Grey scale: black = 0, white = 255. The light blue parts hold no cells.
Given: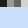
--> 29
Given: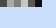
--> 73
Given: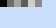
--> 9
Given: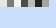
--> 229
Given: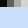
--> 10
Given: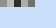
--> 144
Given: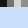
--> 21
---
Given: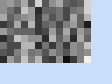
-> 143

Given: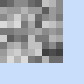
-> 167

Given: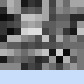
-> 40

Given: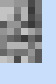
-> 195

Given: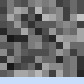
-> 64
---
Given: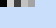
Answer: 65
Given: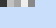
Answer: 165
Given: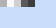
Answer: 207
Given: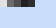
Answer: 77
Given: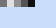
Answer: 143
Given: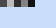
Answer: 47
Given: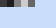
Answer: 130
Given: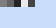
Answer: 36
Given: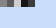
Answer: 206
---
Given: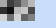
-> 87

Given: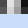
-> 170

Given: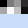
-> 153

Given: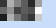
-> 131

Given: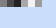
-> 35

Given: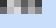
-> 160
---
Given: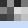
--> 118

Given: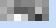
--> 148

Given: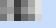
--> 225

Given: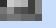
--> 133

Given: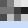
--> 232

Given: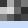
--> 120

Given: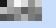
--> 204

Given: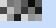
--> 88

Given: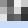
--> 202

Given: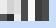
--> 76
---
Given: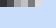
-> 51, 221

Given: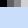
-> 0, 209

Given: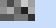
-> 132, 48

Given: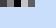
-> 64, 95

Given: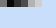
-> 120, 207

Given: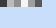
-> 60, 88

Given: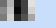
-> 111, 165

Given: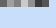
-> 100, 85
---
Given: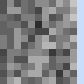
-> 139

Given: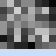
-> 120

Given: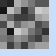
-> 159

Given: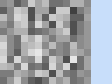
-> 151

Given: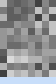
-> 206

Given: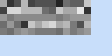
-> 152
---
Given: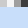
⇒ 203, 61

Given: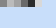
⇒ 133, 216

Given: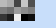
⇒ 186, 14

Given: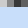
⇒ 204, 96

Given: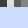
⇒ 61, 132

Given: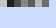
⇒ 196, 106

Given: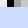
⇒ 238, 199

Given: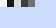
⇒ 246, 115
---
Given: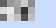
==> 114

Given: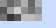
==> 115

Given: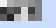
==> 90

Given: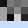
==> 163

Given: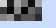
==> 132

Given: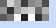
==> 92

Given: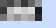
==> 117

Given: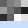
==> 44

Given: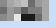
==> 138
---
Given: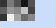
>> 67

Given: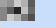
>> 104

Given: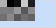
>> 137

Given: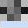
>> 22

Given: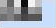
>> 143

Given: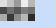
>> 111

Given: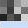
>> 113

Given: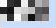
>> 76

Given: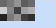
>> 175

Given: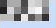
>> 130
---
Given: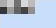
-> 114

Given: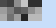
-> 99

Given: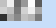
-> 209

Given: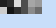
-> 77

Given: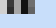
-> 165

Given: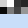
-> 254

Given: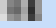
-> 163
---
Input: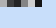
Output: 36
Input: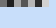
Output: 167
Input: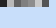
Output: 98
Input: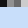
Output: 106
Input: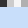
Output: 245
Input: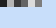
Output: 59
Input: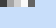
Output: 208
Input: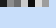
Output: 109
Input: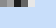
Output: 30
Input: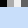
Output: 240
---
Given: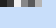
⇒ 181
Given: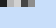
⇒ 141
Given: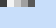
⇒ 88
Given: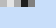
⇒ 128
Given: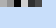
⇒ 74
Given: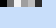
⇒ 44
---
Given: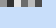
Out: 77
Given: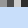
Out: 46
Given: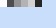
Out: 38
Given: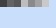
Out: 201
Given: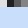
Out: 132
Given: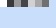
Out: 112
